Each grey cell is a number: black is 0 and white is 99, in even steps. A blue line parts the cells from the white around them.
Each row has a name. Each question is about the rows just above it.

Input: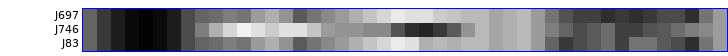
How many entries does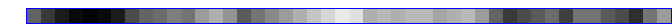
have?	46
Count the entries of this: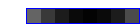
8

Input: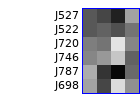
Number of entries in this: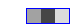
3
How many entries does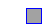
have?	1
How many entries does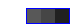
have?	3

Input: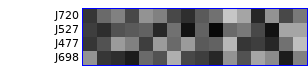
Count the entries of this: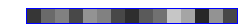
15
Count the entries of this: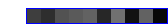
10
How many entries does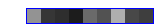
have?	9
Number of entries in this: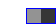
2
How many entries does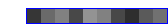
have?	10
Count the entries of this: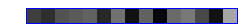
15
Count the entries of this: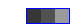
3

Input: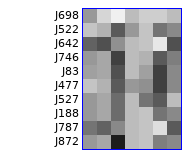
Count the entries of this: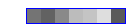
7
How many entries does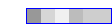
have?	6
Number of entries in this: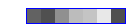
7

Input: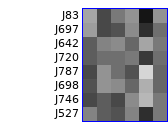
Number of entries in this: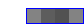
4
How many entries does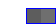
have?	2
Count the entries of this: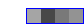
4
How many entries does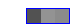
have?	3
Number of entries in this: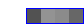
4

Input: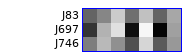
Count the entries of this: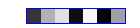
7
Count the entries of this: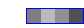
4
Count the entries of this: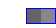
2

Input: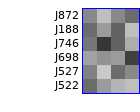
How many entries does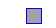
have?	1
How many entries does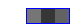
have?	3
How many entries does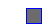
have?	1
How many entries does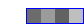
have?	4
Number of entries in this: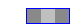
3
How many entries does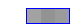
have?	3
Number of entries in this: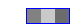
3

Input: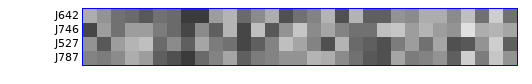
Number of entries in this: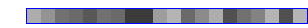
20
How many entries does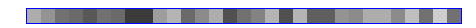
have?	31
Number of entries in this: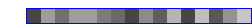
16
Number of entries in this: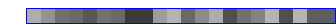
22
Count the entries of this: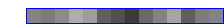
14
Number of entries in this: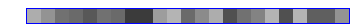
23
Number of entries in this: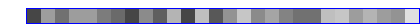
28

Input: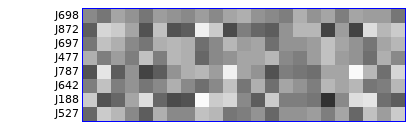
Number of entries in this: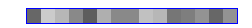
15
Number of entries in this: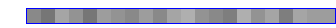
22
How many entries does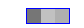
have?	3
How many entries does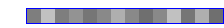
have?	14
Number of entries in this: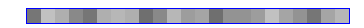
23
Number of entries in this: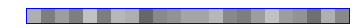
23
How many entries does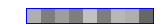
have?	9

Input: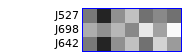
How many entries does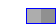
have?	2
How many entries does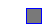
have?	1
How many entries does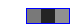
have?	3
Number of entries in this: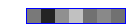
7
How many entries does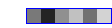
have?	6
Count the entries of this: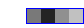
4
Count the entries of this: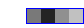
4

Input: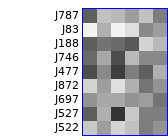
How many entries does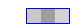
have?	3
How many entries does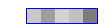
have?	5
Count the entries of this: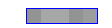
5
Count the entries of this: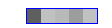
5
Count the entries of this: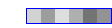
6
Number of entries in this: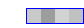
4

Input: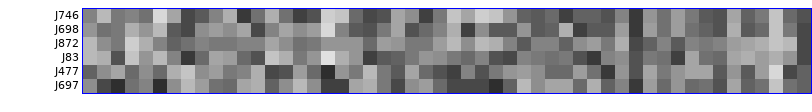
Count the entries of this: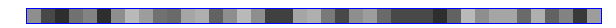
41
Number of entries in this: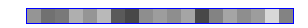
19

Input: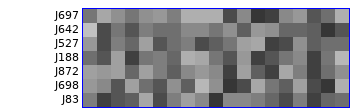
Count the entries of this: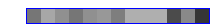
13
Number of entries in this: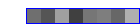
8
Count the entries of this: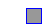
1
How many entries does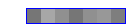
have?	7

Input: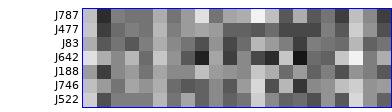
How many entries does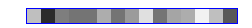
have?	15
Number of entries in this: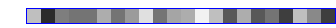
22
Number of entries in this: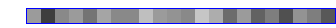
22
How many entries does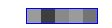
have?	5

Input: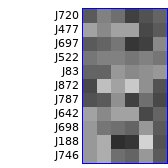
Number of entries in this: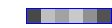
6
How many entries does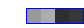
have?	4
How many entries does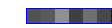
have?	6
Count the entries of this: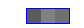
3
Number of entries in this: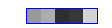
5

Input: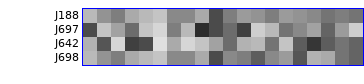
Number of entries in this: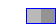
2
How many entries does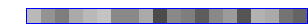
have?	20
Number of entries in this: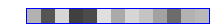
13

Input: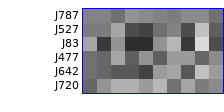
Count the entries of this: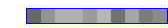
10
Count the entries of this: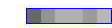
6
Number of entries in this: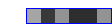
6
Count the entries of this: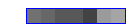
7
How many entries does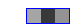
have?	3
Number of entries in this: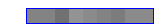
9

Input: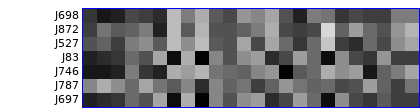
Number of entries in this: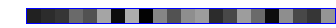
22
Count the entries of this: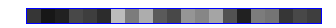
21

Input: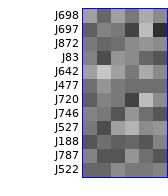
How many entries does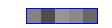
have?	5
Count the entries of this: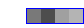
4

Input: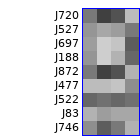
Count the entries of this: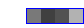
4
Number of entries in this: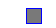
1
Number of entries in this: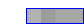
4
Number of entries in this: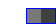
2
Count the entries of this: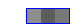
3

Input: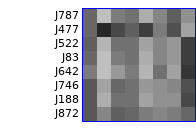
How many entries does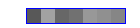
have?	7
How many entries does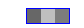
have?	3
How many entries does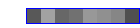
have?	8
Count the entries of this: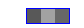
3
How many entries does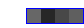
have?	4

